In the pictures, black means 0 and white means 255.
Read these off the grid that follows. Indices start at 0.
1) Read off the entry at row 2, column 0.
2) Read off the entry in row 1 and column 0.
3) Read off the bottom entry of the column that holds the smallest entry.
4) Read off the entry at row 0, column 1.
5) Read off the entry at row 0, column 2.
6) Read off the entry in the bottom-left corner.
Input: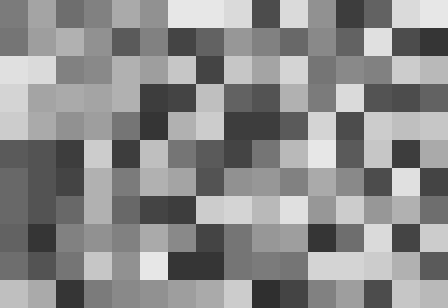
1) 224
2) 117
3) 47
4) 164
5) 110
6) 191

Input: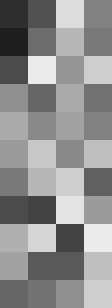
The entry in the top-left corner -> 46
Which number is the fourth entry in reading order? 129
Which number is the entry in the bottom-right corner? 206
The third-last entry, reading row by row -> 114
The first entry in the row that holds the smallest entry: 31
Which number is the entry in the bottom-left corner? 102
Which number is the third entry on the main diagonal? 149
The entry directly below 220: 183
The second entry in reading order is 81
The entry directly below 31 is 75
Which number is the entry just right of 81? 220

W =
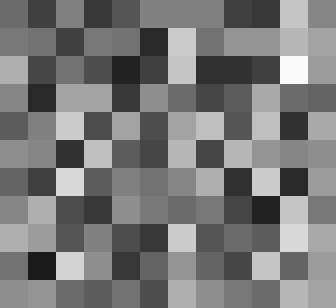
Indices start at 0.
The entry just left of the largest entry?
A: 64
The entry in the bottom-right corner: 163
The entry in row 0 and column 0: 107
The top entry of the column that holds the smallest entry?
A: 64
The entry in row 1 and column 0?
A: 120
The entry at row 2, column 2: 114
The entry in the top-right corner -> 134
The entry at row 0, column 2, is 128
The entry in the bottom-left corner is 142
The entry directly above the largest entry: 183
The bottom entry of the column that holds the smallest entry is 148
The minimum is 26
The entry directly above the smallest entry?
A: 156
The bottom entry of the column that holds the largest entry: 183
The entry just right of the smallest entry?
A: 211
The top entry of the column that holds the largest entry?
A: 197
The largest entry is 250
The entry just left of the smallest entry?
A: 114
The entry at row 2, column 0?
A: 175
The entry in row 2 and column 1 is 70

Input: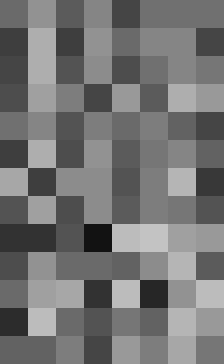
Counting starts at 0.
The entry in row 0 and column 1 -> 146
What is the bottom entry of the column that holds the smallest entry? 69
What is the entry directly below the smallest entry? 106
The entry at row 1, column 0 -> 62
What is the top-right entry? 112
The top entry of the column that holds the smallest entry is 133
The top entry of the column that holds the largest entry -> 112
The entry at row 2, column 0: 69
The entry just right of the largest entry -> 160
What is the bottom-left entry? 98
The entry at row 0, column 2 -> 91
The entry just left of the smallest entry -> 83
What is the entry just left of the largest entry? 188
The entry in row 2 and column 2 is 83
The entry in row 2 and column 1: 174
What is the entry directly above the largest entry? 125
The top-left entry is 106
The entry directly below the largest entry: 140
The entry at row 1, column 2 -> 62

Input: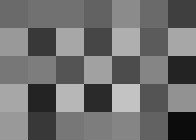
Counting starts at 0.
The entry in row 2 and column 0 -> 119
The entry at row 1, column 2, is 167
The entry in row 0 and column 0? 106
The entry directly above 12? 146
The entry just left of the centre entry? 84
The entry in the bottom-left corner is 153
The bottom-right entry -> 12
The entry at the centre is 161
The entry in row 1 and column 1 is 56
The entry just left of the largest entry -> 42

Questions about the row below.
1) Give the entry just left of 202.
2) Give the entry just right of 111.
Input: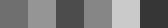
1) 134
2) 149

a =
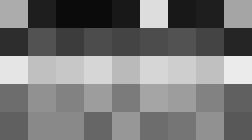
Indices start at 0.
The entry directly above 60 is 11
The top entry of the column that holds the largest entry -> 165
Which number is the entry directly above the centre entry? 68
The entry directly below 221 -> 76
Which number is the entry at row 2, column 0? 229
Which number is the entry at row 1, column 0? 45
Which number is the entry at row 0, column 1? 30
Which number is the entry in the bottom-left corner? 96
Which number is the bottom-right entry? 88
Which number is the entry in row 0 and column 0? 172
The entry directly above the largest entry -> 37

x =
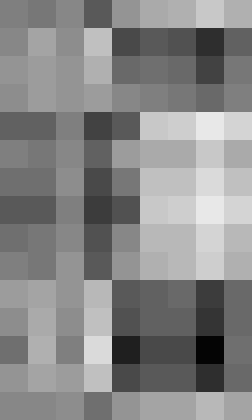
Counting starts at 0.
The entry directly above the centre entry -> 119
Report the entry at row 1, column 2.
141
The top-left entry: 127
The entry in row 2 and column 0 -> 148
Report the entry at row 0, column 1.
119
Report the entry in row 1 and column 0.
135
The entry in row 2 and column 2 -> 148
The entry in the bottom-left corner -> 135
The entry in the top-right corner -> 176
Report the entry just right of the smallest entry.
111
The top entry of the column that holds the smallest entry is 200
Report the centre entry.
81

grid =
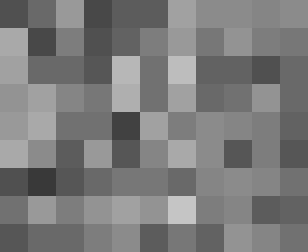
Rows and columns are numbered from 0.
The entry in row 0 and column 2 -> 153
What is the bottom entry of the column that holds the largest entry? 119
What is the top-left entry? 80
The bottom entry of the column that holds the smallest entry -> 105
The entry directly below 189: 161
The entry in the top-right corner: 139
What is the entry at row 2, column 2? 105
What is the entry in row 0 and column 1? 105
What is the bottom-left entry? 86
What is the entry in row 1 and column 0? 169
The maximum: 197
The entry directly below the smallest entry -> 153
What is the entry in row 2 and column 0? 161
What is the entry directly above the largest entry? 105
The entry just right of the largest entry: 125
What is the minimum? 57
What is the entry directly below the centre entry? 133
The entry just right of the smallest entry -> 86
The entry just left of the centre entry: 65
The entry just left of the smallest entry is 80
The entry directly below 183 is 175
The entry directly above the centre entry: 113
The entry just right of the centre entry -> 125
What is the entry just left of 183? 86
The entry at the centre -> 161
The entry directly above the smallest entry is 139
